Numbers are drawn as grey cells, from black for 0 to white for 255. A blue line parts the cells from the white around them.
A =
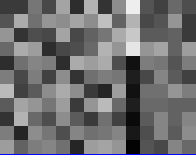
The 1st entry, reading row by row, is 58
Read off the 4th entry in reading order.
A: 72
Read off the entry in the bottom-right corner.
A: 105
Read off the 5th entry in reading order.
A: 164
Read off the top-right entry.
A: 78
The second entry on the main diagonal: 171
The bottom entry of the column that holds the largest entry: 3
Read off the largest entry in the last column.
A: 157
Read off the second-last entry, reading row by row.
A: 133
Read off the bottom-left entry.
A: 157
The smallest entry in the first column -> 45
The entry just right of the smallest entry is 84
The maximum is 238
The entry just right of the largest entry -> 84
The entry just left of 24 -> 133
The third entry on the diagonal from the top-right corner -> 91
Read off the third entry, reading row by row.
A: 118
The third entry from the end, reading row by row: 72
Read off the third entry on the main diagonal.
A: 78
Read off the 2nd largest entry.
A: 230
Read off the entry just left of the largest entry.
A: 141
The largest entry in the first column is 186

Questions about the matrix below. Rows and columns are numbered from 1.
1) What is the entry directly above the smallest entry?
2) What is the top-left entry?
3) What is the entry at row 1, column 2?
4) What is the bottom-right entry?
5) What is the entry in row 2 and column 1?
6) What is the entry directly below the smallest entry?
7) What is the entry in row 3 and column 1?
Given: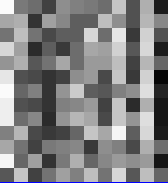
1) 102
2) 251
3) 121
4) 102
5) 167
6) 36
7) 115

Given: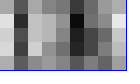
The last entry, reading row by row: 160
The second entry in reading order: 86
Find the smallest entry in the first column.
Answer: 168
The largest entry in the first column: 224
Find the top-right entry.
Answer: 174
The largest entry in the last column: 232
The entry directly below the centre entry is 112
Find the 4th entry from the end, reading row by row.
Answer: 86
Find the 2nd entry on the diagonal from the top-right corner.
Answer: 139
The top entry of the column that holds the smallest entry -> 57
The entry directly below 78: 64
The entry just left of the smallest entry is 146
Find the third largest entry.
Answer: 216

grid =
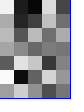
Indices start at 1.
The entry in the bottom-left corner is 159
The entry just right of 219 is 70
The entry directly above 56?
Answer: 124
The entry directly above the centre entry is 186
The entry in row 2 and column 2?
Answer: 36
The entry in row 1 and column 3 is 7
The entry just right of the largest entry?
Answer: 13
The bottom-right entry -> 118
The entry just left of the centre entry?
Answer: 138
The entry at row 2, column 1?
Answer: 171

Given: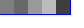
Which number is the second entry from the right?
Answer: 188
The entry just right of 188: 62
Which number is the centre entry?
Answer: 153
